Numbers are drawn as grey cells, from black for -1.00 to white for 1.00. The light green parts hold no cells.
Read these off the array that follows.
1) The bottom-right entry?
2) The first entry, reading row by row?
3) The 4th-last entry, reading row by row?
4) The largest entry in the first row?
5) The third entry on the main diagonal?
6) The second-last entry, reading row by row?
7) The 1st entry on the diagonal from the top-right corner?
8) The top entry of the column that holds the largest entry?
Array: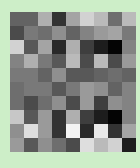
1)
-0.77
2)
-0.22
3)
0.74
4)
0.65
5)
0.29
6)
0.65
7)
0.46
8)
0.29

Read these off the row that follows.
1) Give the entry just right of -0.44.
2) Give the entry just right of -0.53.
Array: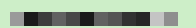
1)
-0.80
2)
-0.24

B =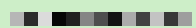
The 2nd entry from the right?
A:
-0.56
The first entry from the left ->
0.43
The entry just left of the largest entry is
-0.66
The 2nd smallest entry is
-0.85

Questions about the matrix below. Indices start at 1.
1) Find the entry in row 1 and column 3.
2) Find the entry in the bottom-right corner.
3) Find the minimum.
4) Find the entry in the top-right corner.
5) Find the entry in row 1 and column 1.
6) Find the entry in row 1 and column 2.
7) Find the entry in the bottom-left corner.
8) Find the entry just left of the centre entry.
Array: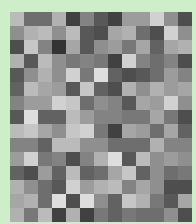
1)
-0.14
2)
-0.39
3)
-0.59
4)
-0.39
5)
0.47
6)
-0.14
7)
0.39
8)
0.22

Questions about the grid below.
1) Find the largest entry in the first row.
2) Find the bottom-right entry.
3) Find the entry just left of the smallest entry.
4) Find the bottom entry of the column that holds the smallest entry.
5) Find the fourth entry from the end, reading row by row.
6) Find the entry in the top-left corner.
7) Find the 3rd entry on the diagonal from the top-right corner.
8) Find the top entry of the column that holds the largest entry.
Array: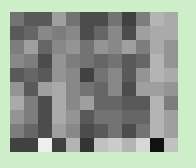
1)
0.41
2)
0.51
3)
0.69
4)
-0.87
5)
0.41
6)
-0.10
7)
-0.02
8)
-0.30
